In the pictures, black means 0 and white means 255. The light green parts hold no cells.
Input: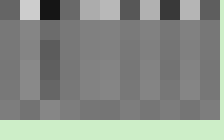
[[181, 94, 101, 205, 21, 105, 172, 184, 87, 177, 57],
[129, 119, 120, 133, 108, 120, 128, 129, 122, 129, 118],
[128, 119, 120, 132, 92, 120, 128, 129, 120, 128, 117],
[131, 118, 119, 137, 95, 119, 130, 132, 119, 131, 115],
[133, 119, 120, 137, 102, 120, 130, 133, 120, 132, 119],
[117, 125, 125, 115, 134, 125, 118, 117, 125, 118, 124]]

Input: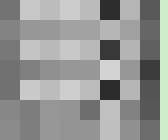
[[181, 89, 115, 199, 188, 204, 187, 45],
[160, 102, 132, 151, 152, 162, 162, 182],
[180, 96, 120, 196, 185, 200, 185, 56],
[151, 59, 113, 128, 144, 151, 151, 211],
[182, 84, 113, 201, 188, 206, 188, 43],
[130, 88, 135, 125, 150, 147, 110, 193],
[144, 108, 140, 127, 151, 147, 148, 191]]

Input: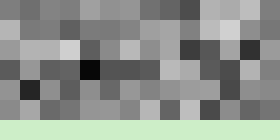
[[189, 126, 126, 111, 131, 126, 160, 145, 149, 113, 100, 77, 178, 171],
[142, 119, 181, 122, 125, 96, 123, 122, 132, 159, 165, 129, 187, 208],
[49, 155, 154, 179, 178, 207, 94, 138, 184, 142, 166, 61, 87, 164],
[179, 128, 91, 151, 95, 99, 7, 84, 83, 90, 185, 171, 90, 76],
[142, 137, 147, 37, 143, 93, 142, 104, 151, 131, 146, 156, 158, 73],
[101, 116, 138, 167, 106, 117, 149, 150, 133, 182, 100, 190, 74, 140]]

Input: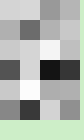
[[153, 181, 212, 215],
[178, 200, 176, 108],
[244, 191, 202, 213],
[20, 54, 83, 214],
[174, 176, 201, 252],
[211, 144, 135, 57]]

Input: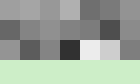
[[122, 147, 159, 165, 152, 176, 111],
[78, 139, 103, 132, 144, 130, 124],
[206, 126, 148, 92, 132, 49, 236]]

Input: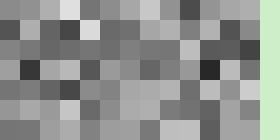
[[167, 174, 139, 145, 175, 223, 117, 141, 167, 199, 146, 76, 148],
[83, 137, 84, 174, 100, 71, 218, 106, 112, 166, 177, 127, 178],
[92, 68, 131, 120, 103, 109, 117, 110, 127, 119, 118, 189, 90],
[187, 115, 159, 55, 166, 184, 87, 154, 139, 102, 126, 152, 40],
[145, 204, 117, 124, 100, 72, 139, 131, 167, 171, 179, 111, 188],
[163, 132, 150, 168, 154, 197, 106, 140, 171, 175, 123, 114, 99],
[164, 163, 117, 119, 158, 172, 130, 157, 159, 121, 190, 191, 94]]
